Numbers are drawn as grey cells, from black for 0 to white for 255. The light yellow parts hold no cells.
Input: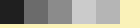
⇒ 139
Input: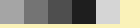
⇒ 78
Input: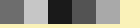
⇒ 26
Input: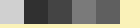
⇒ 68
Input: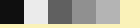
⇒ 96
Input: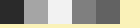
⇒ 242
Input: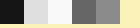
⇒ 249
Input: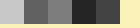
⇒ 125
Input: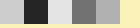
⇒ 227
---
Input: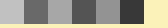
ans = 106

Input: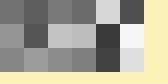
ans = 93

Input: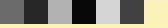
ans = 38

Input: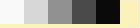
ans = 215

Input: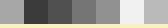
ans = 59

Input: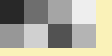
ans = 110

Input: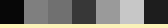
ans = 127
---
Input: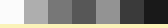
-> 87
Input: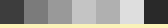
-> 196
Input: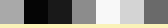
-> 140
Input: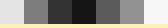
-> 21
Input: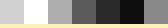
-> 92
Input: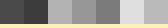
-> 150
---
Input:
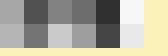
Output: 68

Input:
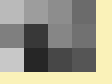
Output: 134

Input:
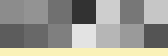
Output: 154

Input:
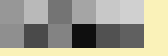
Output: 81

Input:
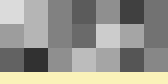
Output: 165

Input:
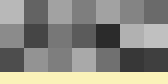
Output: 177
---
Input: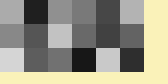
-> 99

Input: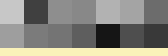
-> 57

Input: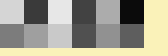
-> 94

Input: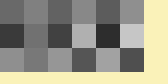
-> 198

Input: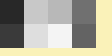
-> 99

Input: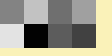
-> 65

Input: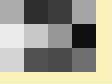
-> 17

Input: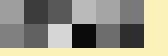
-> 46

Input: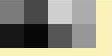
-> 150
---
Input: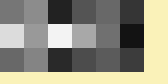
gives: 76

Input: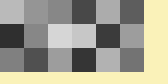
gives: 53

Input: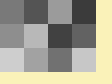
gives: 162

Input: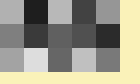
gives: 102

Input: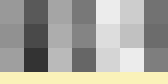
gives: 213

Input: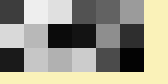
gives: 204

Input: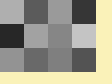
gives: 105

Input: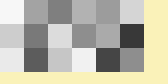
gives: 241

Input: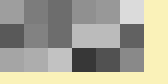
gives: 55
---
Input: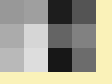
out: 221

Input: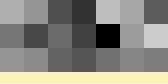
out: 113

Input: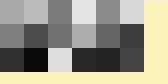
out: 41

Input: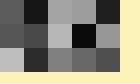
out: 128

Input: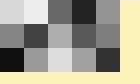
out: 221

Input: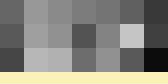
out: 145
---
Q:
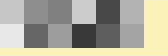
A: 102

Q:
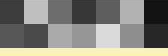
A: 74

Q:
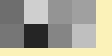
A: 37

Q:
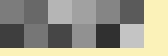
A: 118

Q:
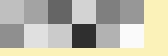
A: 224

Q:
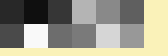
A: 249

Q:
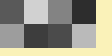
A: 61
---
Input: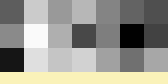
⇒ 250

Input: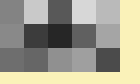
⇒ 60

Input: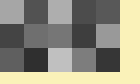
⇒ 111

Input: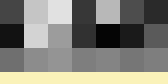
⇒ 211

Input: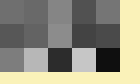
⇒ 99

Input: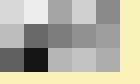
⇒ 104

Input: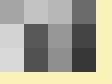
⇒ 88

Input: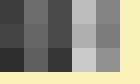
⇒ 102
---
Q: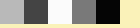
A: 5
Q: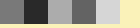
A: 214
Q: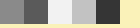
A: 53
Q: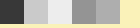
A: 174
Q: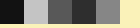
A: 134
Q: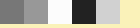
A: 209
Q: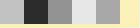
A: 168
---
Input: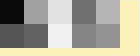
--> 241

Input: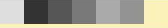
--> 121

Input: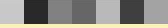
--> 185

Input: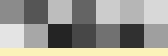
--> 113

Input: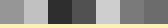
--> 206

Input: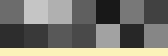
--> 162

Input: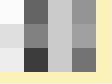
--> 60

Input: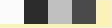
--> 44

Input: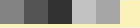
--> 50

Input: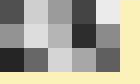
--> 213
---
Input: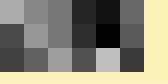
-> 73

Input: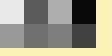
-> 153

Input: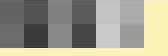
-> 107

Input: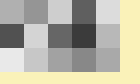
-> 81

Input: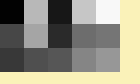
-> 71

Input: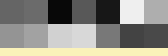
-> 148

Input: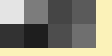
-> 50

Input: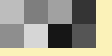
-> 142

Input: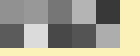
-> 91

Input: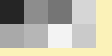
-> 169
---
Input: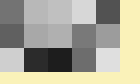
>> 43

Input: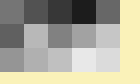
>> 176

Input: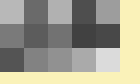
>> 130

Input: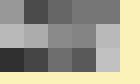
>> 69

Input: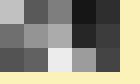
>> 97

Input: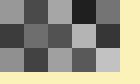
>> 66

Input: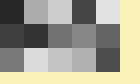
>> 218

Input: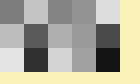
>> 47
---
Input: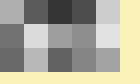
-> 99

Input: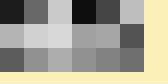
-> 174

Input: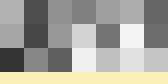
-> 94

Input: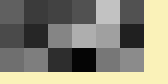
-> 45

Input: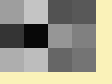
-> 102

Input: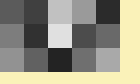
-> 35
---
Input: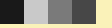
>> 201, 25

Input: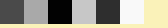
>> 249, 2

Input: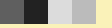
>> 220, 34

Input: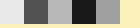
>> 232, 25

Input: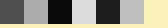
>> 220, 9

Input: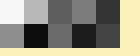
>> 247, 12

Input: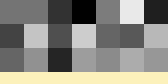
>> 232, 0
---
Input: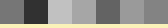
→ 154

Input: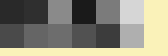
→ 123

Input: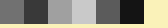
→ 91

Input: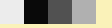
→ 81

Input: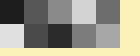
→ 210

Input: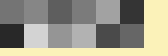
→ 163
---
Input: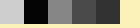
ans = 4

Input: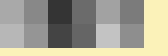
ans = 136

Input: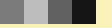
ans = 189

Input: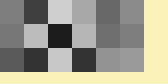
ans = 64

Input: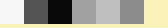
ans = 85

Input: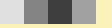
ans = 131

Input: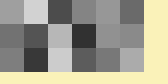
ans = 210

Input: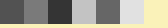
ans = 122

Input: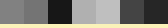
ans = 116

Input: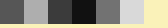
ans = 174
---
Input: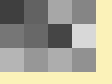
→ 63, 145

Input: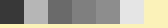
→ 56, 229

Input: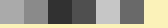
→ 170, 105

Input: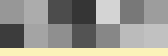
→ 151, 193

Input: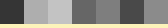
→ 53, 139

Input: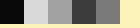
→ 10, 121
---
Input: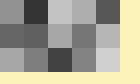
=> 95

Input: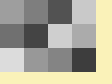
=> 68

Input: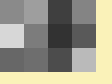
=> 124

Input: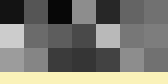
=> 107

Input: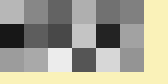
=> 93

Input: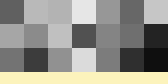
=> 138
